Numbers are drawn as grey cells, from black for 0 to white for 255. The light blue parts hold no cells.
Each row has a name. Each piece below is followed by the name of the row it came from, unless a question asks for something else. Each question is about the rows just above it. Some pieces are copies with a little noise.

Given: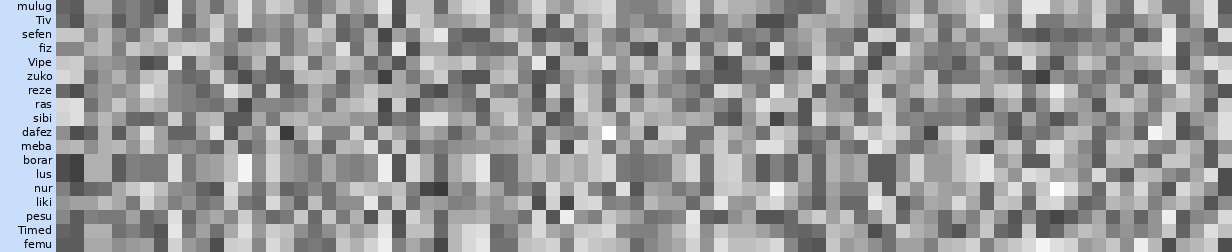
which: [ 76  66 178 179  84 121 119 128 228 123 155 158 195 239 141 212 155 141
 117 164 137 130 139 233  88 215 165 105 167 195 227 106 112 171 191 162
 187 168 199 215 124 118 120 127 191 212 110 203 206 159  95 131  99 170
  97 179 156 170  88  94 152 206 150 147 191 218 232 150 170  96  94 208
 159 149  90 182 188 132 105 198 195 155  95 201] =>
borar
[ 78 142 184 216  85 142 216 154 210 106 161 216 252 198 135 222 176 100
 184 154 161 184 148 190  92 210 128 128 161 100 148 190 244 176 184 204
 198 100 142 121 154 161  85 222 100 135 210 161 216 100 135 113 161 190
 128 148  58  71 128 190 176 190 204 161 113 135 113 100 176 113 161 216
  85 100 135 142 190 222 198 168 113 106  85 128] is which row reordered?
nur
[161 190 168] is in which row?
liki
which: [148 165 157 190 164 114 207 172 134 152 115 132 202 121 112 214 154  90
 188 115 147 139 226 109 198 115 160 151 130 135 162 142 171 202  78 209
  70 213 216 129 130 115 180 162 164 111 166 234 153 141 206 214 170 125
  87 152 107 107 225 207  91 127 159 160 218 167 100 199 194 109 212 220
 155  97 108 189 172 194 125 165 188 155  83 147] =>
liki
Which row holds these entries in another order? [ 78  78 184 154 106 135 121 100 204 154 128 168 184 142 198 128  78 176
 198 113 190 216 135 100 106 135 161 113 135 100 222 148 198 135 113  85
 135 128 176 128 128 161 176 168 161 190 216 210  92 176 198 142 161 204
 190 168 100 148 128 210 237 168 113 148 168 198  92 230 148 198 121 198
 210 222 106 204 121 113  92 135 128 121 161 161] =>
reze
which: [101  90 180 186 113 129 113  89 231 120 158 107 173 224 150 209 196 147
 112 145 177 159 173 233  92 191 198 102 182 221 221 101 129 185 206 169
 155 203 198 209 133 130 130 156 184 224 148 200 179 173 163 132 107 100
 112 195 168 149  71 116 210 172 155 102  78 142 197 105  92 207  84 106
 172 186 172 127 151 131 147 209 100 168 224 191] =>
Timed

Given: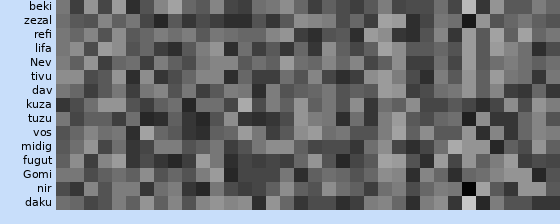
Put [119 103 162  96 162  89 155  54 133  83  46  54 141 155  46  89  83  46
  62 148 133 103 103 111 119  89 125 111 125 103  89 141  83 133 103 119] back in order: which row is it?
refi
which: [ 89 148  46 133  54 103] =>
vos
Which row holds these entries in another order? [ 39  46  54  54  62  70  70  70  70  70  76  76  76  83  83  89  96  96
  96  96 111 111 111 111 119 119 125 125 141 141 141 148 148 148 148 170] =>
midig

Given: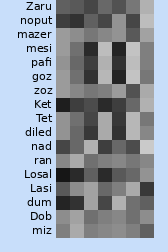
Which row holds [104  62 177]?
pafi
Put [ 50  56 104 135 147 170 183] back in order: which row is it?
diled

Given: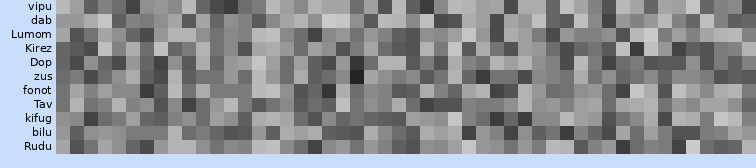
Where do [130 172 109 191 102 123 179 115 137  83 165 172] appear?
Kirez
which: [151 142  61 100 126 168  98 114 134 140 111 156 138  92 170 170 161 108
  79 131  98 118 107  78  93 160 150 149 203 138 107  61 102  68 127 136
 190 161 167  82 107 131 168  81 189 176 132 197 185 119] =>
kifug

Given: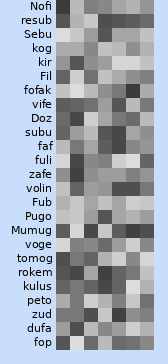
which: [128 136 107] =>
voge
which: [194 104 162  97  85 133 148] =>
faf
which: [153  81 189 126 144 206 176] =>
dufa
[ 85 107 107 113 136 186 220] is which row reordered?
fop

